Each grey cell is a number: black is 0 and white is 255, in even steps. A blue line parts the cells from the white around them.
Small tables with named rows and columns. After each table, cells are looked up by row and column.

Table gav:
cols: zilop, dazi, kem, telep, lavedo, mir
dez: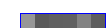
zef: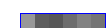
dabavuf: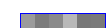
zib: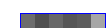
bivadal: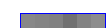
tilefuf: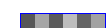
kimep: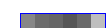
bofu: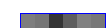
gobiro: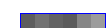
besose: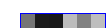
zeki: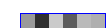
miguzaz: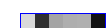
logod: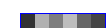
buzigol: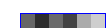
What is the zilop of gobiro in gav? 94
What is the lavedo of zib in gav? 93
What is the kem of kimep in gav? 102
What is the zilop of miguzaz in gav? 217
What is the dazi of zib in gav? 80
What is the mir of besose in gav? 190
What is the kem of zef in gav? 87
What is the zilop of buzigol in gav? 103
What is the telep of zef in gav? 109
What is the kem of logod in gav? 126

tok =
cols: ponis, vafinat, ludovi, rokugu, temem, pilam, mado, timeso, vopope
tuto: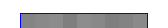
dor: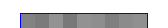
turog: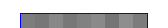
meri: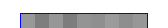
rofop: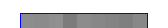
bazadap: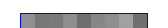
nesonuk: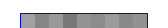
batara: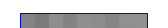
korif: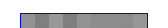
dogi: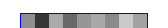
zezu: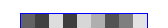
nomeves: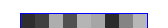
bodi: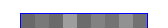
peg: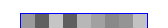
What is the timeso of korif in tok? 140
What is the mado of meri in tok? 155
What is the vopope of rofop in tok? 136
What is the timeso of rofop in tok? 127
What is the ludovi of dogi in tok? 170
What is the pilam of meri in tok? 143
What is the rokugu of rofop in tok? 124
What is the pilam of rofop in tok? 135
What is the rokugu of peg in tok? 95
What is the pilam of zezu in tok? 175
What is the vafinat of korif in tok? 127
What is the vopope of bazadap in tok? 112

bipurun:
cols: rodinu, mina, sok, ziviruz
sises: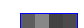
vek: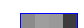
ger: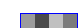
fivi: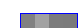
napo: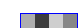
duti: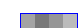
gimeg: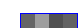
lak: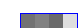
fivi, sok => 124
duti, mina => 121
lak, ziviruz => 222
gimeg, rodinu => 101
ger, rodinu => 156
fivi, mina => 162
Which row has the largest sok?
napo

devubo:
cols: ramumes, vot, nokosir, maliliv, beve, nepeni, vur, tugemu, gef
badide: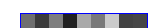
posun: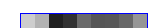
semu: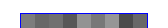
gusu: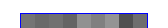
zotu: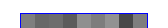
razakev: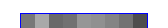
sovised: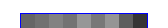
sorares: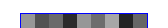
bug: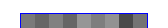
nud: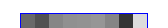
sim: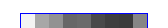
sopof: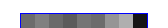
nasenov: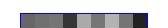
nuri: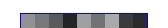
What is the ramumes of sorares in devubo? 151
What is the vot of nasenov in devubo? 112
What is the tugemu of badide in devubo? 67
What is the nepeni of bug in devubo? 126
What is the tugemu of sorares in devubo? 36
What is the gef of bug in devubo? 116
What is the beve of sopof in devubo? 117
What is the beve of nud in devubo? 146
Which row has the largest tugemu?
sopof

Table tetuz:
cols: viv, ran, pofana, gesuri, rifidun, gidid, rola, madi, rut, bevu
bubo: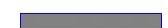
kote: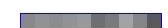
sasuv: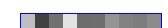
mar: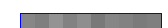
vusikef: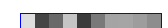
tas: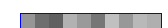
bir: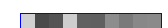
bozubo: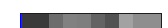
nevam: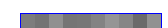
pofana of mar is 147
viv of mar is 135
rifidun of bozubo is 126
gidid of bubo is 130
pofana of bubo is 130
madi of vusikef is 165
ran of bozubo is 58
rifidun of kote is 153
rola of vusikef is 164
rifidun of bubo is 129
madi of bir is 122
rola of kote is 122
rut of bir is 136

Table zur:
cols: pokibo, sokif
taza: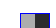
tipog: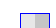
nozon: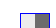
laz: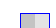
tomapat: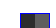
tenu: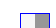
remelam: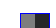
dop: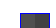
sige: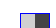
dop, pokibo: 80
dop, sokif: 66
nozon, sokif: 108
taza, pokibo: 173
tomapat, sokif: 95
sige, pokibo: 208
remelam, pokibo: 126
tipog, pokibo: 231
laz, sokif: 227
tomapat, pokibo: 45
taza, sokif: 44
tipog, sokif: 197
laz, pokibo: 195
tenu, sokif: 151
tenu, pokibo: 247
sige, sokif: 69
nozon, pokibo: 236
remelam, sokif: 40
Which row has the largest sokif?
laz

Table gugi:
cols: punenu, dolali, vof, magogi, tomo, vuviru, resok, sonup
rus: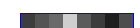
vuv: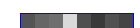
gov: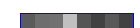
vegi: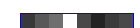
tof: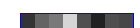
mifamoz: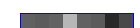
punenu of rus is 61
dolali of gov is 110
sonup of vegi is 73
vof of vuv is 111
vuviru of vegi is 35
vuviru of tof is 33
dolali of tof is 100
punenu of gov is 91
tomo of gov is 85
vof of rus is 106
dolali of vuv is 102
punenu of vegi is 57
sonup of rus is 77
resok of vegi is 59
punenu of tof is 52
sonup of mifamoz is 73
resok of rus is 30
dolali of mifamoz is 92
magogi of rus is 207
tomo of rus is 91

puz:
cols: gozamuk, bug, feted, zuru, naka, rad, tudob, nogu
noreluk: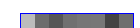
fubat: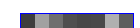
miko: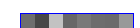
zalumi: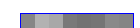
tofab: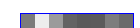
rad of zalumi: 117
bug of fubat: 161
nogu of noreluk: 110
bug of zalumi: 178
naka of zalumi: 114
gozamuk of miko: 110
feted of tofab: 155
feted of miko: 194
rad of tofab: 91
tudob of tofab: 125
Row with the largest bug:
tofab

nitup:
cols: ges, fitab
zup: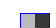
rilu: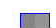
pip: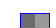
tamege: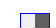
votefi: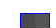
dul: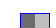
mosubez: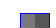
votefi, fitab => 85
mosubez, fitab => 87
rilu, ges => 132
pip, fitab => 153
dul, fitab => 190
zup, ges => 187
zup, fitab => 57
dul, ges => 107
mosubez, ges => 122
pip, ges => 107
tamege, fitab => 96
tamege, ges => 241
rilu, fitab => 149
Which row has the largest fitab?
dul

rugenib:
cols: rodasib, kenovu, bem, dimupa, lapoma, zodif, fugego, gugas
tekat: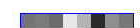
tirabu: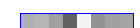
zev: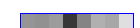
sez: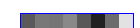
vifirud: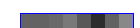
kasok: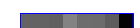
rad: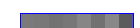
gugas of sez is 226
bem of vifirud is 105
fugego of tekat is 143
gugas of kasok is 4
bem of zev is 156
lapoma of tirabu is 243
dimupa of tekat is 232
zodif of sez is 33
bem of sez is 117
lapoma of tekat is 180
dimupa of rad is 119
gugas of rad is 92
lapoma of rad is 134
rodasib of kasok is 99
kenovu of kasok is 99
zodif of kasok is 108
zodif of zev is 176

